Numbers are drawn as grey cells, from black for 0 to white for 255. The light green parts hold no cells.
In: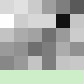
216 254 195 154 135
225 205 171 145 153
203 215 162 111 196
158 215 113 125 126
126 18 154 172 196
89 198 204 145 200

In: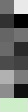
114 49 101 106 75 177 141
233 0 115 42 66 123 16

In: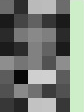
108 26 42 27 142 92 81 55
45 69 121 43 117 8 137 37
186 97 137 129 129 207 112 194
188 53 127 99 82 208 60 196
108 26 42 27 142 92 81 55

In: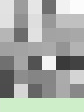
226 225 182 161 112 77 76
156 145 107 163 165 141 214
230 222 225 167 82 133 100
110 152 163 170 244 134 135
241 192 164 148 58 171 170
252 192 168 179 66 212 136

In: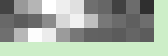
67 104 111
153 92 183
181 103 253
255 139 236
238 216 155
224 241 119
111 191 98
102 120 97
65 107 91
108 95 101
47 110 92

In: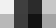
241 185
63 61
43 18
199 164

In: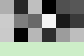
175 204 202
39 126 3
191 104 183
0 244 46
80 25 156
87 58 190
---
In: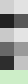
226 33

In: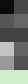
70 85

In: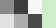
247 174

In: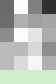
48 160 252 187

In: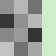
114 144 136

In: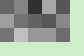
86 87 151

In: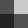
201 35

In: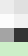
224 252
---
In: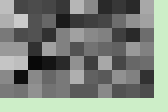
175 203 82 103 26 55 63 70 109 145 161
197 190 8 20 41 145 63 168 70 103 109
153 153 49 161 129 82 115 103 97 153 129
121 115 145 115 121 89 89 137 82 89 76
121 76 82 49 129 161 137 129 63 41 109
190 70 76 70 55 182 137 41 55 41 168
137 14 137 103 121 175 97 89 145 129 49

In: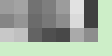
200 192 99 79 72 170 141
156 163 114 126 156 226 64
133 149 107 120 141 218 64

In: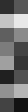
196 232
146 181
95 138
46 87
32 81
124 67
160 53
67 18

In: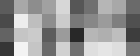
54 243 197 106 209 112 222 229 222 120
74 237 190 141 203 120 135 155 127 80
99 197 203 92 155 40 182 175 190 61
92 168 141 161 215 86 112 182 168 106

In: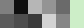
91 77 58 210 134
127 15 182 148 106

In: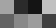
99 136 156 64
164 43 20 192

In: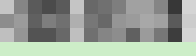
141 155 96 126 112 175 119 104 149 155 168 161 90 204
191 149 83 83 104 191 112 133 141 96 155 119 61 212
197 133 90 75 90 197 104 112 126 161 161 133 55 212

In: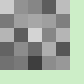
121 159 167 159 127
204 146 134 93 189
99 140 107 174 86
113 121 62 140 152
181 93 212 134 181
